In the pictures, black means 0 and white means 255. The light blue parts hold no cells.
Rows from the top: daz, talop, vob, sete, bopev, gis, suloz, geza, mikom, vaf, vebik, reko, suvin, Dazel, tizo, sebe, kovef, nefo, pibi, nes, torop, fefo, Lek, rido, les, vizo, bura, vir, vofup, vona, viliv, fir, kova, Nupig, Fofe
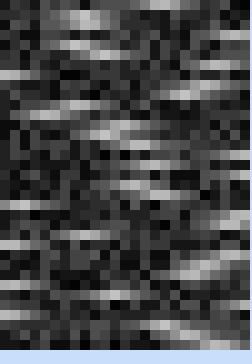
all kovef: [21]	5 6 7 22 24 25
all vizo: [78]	6 18 20

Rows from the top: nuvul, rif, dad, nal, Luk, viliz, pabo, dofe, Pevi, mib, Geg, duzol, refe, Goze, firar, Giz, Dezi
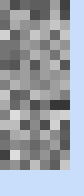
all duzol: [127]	1 4
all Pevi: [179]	2 7
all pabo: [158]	3 5
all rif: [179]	2 3 6
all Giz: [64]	1
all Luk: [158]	3

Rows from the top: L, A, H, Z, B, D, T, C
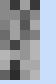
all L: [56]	2 4
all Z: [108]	1 3
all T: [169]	1 3 4
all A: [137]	1 2 4

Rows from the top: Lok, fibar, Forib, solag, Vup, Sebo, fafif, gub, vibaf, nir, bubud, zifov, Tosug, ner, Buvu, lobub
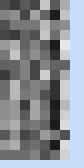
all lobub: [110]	1 2 3 6
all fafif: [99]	1 2 6 7

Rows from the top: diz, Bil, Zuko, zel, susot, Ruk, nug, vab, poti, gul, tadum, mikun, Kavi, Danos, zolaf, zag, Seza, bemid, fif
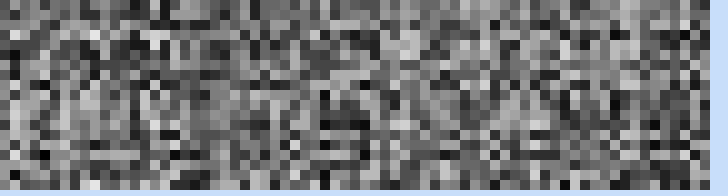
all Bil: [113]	3 6 28 30 31 35 45 55 59 61 65
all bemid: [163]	5 17 27 46 59 71

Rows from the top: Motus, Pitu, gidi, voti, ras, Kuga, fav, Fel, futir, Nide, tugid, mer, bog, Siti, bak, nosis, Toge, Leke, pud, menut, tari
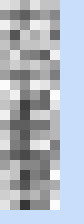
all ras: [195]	1 3 4 6
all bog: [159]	1

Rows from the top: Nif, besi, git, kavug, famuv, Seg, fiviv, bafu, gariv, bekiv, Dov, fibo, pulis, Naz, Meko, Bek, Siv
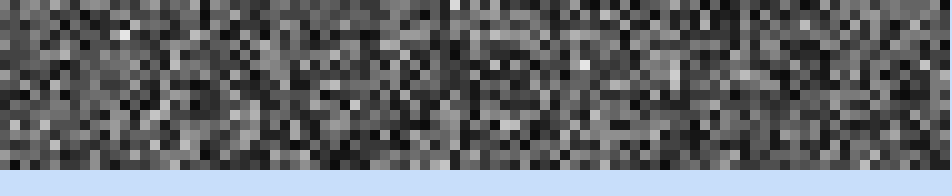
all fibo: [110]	4 6 7 9 28 34 40 42 61 66 74 87 94
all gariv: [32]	16 18 24 26 81 83
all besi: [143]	13 49 52 53 59 71 77 87
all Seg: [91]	4 8 14 23 29 31 49 56 79 85 87 90

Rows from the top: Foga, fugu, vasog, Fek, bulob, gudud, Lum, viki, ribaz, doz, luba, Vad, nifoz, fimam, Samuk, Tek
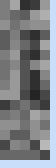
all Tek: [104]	1 2 3 4
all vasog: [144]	1 4 5
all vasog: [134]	3
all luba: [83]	4
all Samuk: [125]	3
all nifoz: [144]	1 2 4
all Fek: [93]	1 5

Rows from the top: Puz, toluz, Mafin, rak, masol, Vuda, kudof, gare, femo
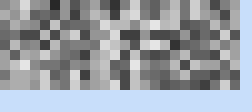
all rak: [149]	10 11 15 19
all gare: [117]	1 7 12 15 23
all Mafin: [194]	6 15 18
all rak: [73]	3 4 6 9 16 17 20
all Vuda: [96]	2 15 20 21
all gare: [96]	6 17 20 21
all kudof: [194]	2 11 20

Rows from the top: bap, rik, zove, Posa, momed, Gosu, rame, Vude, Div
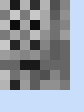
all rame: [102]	1 2 5 6 7
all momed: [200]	1
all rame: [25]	3 4

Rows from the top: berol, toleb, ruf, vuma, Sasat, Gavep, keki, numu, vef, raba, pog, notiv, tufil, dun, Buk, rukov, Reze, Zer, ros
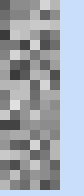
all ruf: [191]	2 3 6
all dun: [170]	2 3
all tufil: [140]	3 5 6
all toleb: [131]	2 3
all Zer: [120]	3 6
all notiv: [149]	3 5 6

